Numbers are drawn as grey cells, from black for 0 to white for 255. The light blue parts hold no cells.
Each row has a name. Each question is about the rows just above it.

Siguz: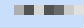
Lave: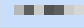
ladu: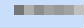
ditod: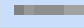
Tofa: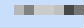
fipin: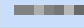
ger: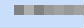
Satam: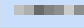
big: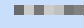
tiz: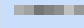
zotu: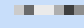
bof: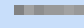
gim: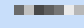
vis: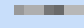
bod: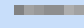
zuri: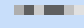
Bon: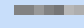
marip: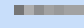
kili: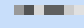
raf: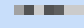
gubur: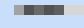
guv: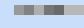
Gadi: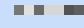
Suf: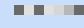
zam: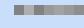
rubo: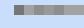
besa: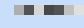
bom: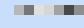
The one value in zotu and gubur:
[106]
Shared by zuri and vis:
[174]

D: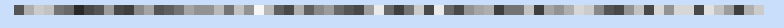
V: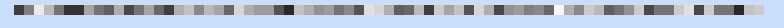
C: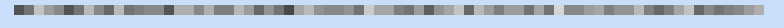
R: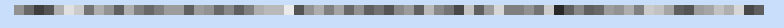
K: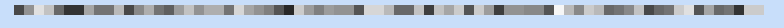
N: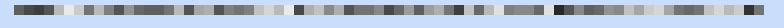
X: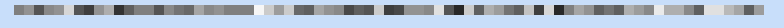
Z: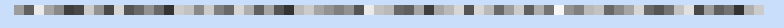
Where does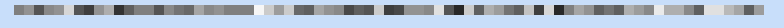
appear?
X
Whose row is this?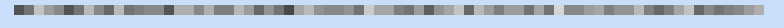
C
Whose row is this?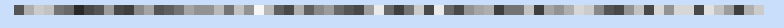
D
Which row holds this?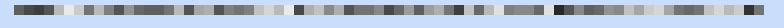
N
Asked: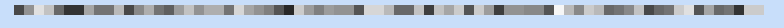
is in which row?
K

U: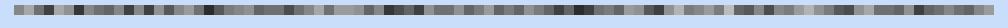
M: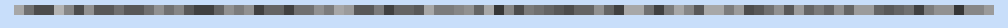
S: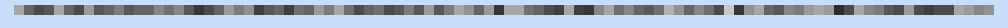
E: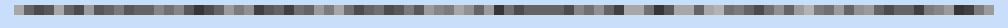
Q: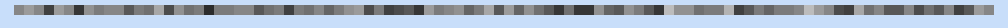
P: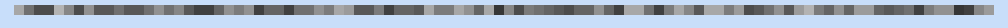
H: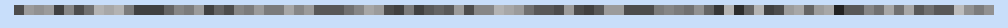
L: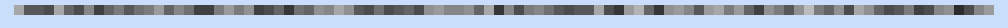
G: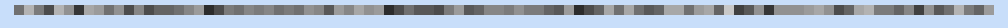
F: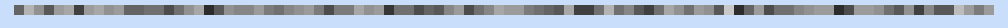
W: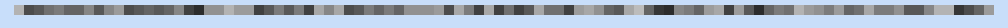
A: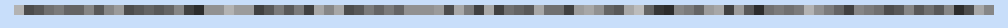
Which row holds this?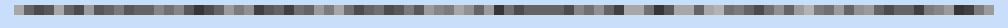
E
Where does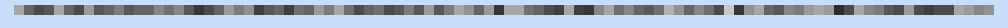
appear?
S
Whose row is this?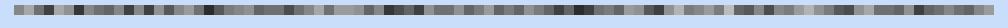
U

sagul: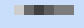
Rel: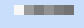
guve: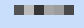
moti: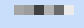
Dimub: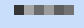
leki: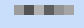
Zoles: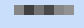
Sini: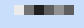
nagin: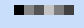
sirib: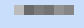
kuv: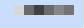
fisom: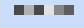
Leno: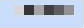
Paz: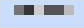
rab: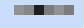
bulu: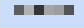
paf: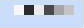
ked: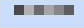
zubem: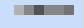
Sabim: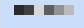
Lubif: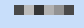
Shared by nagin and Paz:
[83]
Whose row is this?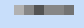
zubem
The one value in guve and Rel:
[156]
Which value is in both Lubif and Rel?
[146]
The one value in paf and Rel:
[247]

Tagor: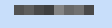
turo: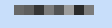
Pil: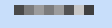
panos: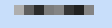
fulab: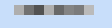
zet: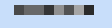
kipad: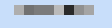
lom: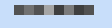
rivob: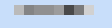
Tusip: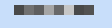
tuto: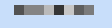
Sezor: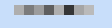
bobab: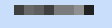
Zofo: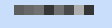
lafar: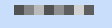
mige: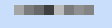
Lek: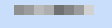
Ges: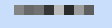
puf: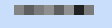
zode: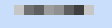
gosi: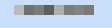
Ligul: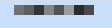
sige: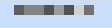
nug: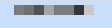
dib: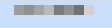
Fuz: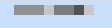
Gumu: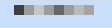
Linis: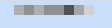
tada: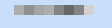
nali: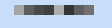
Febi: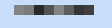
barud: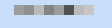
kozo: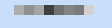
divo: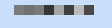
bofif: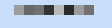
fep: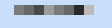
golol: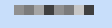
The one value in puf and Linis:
[144]
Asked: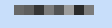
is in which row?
turo
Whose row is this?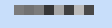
divo
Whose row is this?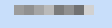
dib
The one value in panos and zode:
[94]
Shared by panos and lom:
[123]

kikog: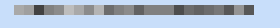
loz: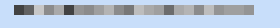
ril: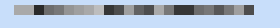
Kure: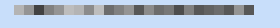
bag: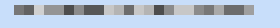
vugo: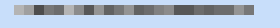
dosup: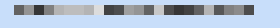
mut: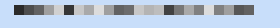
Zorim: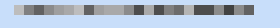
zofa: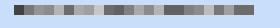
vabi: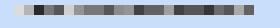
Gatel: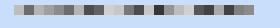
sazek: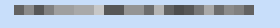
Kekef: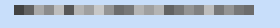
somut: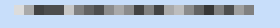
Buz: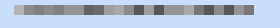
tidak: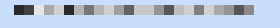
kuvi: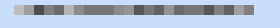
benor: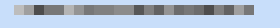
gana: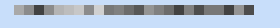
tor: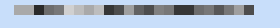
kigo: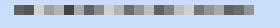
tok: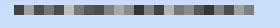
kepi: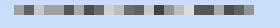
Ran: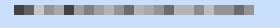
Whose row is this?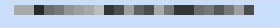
ril
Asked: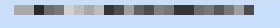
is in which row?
tor
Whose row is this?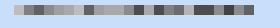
Zorim
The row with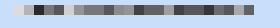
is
vabi
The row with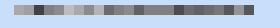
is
kikog
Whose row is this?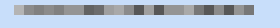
Buz

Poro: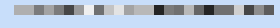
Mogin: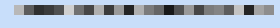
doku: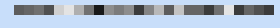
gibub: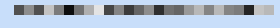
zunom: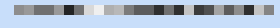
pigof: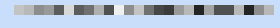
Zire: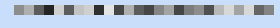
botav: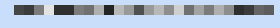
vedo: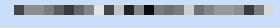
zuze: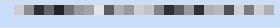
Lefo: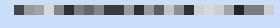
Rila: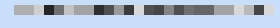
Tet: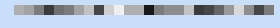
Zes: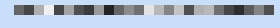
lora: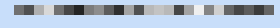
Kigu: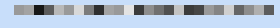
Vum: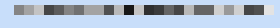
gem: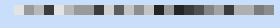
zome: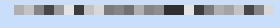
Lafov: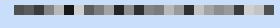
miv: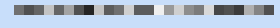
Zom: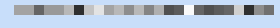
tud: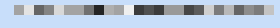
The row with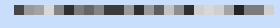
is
Lefo
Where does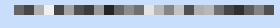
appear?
Zes
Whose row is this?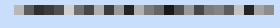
Mogin

